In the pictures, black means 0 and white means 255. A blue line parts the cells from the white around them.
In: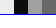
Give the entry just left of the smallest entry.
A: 236
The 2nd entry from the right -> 160
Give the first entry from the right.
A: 104

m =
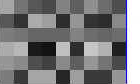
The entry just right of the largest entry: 177
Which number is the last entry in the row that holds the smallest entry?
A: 32
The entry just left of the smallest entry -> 26
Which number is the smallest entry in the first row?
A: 73
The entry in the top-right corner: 79
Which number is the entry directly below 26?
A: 79
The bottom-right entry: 150
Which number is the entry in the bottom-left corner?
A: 124
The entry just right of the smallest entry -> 191
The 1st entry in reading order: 165
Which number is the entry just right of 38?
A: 158
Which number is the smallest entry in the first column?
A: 87
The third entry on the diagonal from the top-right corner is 108
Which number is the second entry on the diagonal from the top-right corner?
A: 45
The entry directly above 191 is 101
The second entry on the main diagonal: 51

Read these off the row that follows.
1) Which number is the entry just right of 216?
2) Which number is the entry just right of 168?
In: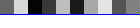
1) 4
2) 228

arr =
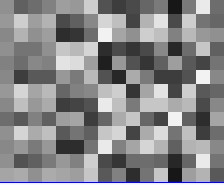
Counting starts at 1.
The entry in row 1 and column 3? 109
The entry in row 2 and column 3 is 158
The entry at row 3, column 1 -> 136
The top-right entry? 109
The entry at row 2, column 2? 206
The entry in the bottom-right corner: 89
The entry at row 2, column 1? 152
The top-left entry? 144
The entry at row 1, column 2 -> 96
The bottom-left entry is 165
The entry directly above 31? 45
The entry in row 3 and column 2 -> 179
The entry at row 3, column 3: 144

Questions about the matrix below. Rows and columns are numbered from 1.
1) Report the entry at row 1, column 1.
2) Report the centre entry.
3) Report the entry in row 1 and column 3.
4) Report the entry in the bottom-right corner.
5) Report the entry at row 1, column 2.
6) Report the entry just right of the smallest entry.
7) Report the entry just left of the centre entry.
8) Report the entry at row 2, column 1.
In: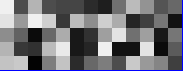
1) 240
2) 49
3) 180
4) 63
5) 77
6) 125
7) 24
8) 227

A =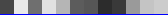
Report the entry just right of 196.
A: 204
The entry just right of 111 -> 225
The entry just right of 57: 154
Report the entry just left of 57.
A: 44

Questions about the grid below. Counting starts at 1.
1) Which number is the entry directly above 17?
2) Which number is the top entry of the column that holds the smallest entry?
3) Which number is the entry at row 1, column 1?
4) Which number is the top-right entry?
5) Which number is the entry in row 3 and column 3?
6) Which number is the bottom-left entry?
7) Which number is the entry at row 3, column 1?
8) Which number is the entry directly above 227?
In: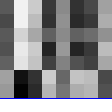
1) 227
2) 241
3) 89
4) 161
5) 167
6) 153
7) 89
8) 233

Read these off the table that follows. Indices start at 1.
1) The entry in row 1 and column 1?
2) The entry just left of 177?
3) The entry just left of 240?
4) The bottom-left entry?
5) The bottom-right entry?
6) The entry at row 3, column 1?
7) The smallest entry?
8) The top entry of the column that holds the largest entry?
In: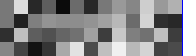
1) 120
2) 153
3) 191
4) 134
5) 75
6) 47
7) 11
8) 153
